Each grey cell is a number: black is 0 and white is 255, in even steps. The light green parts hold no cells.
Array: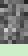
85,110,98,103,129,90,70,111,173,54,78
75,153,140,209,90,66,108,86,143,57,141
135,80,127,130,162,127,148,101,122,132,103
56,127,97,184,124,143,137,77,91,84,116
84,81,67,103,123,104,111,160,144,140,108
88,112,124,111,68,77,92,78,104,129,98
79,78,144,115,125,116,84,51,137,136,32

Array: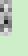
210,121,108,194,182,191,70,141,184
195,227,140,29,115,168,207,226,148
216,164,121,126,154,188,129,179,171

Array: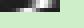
30,30,35
31,33,32
34,32,31
49,28,32
97,33,30
179,29,31
242,40,36
243,77,64
182,143,125
104,222,202
53,255,253
34,215,233
32,133,152
30,66,81
31,45,46

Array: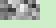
136,129,99,160,132
107,119,100,143,108
152,133,53,103,218
196,116,65,200,196
172,180,191,163,192
156,180,231,241,144
160,150,183,198,70
175,127,148,102,158
115,196,170,42,113
158,171,113,151,230

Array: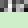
43,106,105
158,79,83
224,251,214
43,93,59
184,177,117
148,205,78
16,85,167

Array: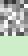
98,210,205,146,100,154,229,202,157
239,176,252,243,132,193,211,118,52
100,110,157,95,252,168,237,181,96
242,190,150,149,210,253,157,157,52
92,129,178,254,149,175,127,138,135
81,238,200,159,221,224,184,87,192
165,119,174,137,130,110,141,254,92

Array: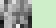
40,16,86,126,177,197,216
182,184,158,195,120,127,77
193,183,189,172,189,196,153
100,148,164,112,170,169,220
235,85,113,100,144,167,158
49,153,166,115,117,119,122
98,143,104,103,147,163,147
43,34,33,86,112,147,213

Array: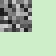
174,194,59,103,28,26,125,112
89,207,68,199,44,130,145,171
111,164,24,89,128,131,30,73
54,41,116,154,122,69,107,198
81,204,85,109,188,178,197,115
177,85,117,117,172,133,47,128
32,94,113,35,174,32,134,181
115,71,118,209,70,178,68,105
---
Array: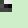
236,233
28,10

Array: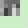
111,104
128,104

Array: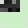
28,34
43,45

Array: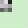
222,33
186,164

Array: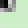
5,210
8,177

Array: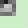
28,108
202,193

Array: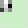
254,138
223,12

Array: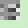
150,151
155,202
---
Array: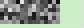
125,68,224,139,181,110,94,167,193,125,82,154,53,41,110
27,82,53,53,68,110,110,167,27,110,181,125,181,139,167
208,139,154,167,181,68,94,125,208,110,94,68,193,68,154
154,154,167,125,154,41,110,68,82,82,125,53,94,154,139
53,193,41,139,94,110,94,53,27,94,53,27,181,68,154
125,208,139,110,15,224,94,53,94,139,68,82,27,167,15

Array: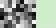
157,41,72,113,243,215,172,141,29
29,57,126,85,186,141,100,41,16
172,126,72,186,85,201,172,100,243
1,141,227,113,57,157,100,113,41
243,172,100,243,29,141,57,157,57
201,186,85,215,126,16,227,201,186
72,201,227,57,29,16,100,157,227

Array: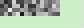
124,40,71,208,71,71,124,111,195,87,195,138,111,138,167
99,99,236,111,111,167,152,87,111,152,124,71,138,167,181
55,124,55,195,195,55,167,55,55,152,195,124,99,208,152
87,181,71,167,222,26,181,152,55,181,181,195,138,99,87

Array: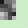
69,69,95,170
111,95,83,127
25,111,111,141
170,141,83,186
199,155,69,41

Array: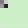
152,38
124,207

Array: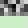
105,38,162,198,51,174,211
174,119,51,8,198,162,65
89,174,132,105,162,119,132
77,227,119,38,211,89,65

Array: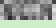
182,79,95,166,136,136,182,166,182,196,123,95,79,223
166,95,108,136,150,108,150,150,166,182,108,123,108,196
150,108,79,136,136,108,150,150,136,166,123,123,79,196
196,123,39,95,182,79,65,136,95,150,108,182,65,208
79,182,166,136,108,136,95,123,95,123,166,150,166,65

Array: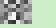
160,78,176,204,65,144,176,144
144,90,176,246,78,129,190,190
115,103,230,246,50,129,190,176
160,160,115,90,160,144,115,144
129,204,65,50,230,176,103,129
129,230,78,65,218,115,78,190

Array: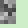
95,67,166,109
109,82,82,67
124,95,136,124
192,151,136,136
95,179,151,151
151,192,67,166
